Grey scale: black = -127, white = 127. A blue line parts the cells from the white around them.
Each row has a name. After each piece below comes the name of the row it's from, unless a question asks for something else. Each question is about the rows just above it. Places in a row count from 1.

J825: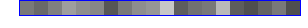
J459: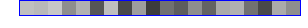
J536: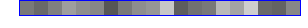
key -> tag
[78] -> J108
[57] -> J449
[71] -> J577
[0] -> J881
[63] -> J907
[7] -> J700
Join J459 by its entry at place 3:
J577
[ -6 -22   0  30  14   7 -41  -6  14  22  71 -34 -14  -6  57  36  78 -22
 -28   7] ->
J536
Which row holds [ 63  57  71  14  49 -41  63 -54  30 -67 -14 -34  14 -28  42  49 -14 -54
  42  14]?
J459

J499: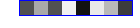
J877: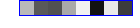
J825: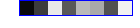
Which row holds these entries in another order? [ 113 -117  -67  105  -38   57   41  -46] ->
J825
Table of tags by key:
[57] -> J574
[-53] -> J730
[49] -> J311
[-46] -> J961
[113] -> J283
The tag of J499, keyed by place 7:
J574
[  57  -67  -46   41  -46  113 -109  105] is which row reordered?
J499
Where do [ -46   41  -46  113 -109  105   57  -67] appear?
J499
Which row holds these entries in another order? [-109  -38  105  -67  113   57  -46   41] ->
J877

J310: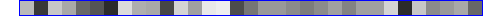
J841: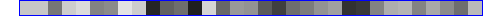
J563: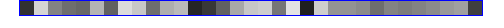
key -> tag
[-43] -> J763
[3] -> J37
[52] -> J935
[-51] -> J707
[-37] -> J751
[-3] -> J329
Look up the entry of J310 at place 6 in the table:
J763
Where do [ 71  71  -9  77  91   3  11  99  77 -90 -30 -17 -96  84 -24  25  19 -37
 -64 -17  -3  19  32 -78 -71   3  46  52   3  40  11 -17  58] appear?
J841
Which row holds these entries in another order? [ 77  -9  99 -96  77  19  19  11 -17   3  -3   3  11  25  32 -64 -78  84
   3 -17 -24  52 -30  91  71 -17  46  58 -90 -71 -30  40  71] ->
J563
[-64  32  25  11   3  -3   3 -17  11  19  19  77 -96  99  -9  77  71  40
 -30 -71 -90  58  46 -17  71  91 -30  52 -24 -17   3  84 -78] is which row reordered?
J563

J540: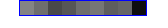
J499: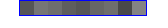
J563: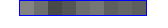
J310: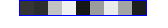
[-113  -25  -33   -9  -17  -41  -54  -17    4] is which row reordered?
J540
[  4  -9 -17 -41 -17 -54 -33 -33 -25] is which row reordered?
J563
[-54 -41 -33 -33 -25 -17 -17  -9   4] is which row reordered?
J563
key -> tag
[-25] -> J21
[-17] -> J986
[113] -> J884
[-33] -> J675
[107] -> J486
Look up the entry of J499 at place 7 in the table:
J986
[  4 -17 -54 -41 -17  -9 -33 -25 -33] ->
J563

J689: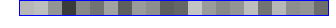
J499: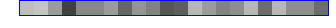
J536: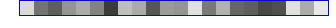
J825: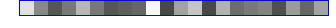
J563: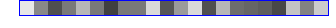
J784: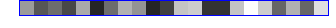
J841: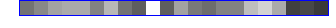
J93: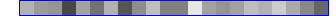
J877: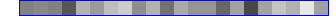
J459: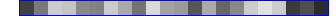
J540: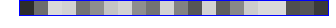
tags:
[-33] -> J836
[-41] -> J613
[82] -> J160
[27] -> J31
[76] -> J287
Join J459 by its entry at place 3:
J287
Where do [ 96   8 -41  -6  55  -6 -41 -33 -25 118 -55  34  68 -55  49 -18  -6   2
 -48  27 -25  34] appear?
J825
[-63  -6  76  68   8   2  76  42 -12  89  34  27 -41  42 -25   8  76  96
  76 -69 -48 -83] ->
J459
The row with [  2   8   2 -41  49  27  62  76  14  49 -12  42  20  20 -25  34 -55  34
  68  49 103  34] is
J877
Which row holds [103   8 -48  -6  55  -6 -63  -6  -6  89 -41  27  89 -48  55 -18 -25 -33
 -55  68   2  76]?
J563
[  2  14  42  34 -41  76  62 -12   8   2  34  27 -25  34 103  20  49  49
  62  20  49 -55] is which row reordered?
J93

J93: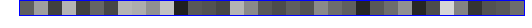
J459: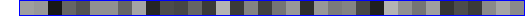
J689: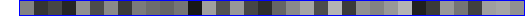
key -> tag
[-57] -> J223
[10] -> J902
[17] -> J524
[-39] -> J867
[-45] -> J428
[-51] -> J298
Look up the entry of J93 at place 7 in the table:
J223
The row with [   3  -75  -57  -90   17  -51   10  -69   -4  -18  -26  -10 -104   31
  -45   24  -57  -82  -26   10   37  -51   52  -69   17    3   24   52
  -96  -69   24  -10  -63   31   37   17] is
J689
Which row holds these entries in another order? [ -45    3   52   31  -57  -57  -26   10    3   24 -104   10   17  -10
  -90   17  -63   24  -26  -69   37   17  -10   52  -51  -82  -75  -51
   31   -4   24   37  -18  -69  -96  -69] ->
J689
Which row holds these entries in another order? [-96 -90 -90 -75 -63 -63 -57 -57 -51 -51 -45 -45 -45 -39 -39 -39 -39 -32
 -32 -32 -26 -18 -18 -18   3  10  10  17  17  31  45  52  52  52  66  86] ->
J93

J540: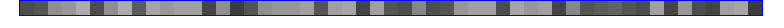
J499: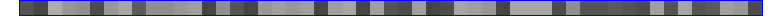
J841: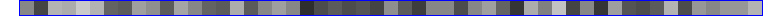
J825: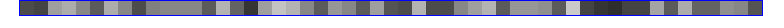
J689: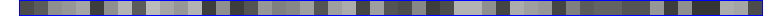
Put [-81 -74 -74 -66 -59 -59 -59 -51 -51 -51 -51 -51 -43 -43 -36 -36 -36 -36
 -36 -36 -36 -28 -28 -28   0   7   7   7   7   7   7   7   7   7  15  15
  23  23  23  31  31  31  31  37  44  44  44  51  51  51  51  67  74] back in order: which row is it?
J841
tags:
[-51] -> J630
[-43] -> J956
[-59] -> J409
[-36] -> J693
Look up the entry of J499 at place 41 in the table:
J956
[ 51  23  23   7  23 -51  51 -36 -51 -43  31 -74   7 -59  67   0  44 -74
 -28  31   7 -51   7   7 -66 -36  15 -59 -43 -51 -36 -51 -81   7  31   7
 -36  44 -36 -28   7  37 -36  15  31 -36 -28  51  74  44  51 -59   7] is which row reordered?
J841
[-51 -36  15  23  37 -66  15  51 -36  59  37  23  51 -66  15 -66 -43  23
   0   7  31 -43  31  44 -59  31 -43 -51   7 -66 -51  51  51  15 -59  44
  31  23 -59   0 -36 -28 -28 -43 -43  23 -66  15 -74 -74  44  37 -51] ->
J689
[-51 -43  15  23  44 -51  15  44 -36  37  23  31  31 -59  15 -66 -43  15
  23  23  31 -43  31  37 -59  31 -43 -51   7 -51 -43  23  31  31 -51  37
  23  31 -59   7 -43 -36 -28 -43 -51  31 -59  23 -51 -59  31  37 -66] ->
J540
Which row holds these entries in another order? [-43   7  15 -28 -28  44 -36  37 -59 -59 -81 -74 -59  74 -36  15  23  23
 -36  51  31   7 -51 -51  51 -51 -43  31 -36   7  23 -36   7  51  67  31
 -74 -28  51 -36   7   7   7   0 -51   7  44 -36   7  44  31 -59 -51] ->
J825

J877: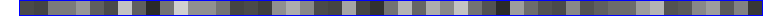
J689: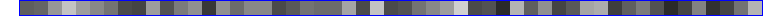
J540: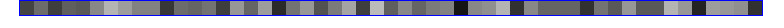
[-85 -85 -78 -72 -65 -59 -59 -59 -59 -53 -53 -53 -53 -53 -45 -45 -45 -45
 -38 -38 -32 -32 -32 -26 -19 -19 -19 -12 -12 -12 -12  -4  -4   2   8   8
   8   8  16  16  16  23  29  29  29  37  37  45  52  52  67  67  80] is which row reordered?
J689
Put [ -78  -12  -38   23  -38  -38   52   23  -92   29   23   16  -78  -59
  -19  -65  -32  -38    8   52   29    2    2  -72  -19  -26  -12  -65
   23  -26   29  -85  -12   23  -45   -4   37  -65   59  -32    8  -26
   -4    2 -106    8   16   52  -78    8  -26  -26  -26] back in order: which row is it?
J540
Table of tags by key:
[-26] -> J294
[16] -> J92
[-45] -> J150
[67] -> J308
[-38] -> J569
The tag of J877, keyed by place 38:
J150

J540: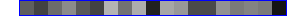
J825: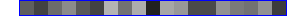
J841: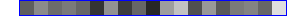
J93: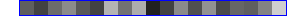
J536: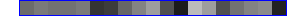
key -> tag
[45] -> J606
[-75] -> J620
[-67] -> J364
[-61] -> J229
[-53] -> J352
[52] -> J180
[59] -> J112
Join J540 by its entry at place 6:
J229
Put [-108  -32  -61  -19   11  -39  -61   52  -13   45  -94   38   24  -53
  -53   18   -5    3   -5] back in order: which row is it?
J540
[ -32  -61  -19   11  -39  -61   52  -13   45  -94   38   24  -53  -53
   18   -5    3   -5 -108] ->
J540
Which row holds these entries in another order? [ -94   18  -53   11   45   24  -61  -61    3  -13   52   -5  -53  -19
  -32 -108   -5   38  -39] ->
J540

